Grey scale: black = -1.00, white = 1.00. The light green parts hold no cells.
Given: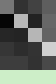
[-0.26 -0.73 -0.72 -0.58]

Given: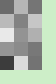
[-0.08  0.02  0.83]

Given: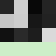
[-0.72 -0.82 -0.67]

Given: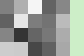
[ 0.06 -0.10 -0.21  0.59]

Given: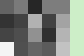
[-0.02 -0.48  0.14 -0.37]

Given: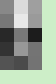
[ 0.25  0.82 -0.69]

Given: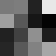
[ 0.82 -0.83 -0.49 -0.70]

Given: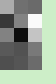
[-0.17  0.03  0.02]

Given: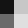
[ 0.56 -0.17]
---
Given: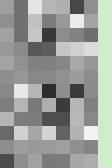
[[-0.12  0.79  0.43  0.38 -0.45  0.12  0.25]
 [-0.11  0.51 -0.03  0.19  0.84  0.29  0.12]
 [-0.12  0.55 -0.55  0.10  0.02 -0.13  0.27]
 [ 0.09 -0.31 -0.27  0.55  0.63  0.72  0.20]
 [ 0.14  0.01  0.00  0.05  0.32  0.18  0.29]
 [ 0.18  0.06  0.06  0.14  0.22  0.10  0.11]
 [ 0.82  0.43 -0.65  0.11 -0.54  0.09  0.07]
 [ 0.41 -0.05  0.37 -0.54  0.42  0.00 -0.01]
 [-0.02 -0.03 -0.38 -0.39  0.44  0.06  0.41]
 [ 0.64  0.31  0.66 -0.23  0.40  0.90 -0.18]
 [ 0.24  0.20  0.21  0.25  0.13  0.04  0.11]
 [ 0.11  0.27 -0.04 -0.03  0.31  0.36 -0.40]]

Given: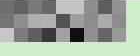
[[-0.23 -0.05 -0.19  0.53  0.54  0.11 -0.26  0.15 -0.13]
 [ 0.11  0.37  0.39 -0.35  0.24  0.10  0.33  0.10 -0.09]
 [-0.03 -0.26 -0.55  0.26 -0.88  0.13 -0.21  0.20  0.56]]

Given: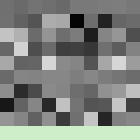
[[-0.17 -0.10 -0.13 -0.18 -0.05 -0.05 -0.03 -0.02 -0.06 -0.12]
 [-0.23 -0.34  0.35  0.32 -0.96 -0.14 -0.73 -0.20 -0.16 -0.11]
 [ 0.39 -0.16  0.16 -0.14 -0.03 -0.77  0.04  0.18 -0.38  0.53]
 [ 0.65 -0.39 -0.16 -0.51 -0.50 -0.57 -0.12 -0.27  0.02 -0.19]
 [-0.22 -0.21  0.68  0.08  0.04 -0.34  0.31  0.68  0.22  0.32]
 [ 0.04  0.03  0.06  0.06 -0.01  0.06 -0.03 -0.08 -0.15 -0.17]
 [-0.66 -0.41  0.08  0.04 -0.14 -0.20  0.14  0.21  0.50  0.11]
 [-0.22  0.05 -0.69  0.51 -0.09 -0.34 -0.32  0.55 -0.50 -0.82]
 [ 0.04 -0.24  0.13 -0.54 -0.12  0.54 -0.71  0.00  0.05  0.16]]

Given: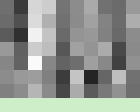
[[-0.54  0.68  0.61 -0.09  0.10  0.33 -0.11 -0.16  0.20 -0.13]
 [-0.37  0.72  0.38 -0.11  0.09  0.26  0.03 -0.15  0.36 -0.16]
 [-0.62  0.89  0.53 -0.17  0.16  0.19  0.01 -0.18  0.10 -0.29]
 [-0.24  0.60  0.48 -0.32  0.26  0.16  0.34 -0.43  0.08  0.20]
 [-0.22  0.96  0.06 -0.22 -0.14  0.25  0.07 -0.49  0.14  0.05]
 [ 0.20  0.23  0.00 -0.53  0.54 -0.72 -0.20  0.49 -0.11  0.10]
 [ 0.10  0.42  0.08 -0.44  0.34 -0.29 -0.05  0.14 -0.14  0.00]]

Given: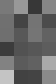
[[ 0.19 -0.57  0.05 -0.05]
 [-0.47 -0.09 -0.40 -0.12]
 [-0.31 -0.08 -0.23 -0.13]
 [-0.36 -0.32 -0.27 -0.53]
 [-0.29 -0.24  0.33  0.02]
 [-0.48 -0.47  0.08  0.54]]

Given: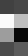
[[-0.44 -0.49]
 [ 0.49  0.96]
 [-0.94  0.23]
 [-0.28 -0.41]]
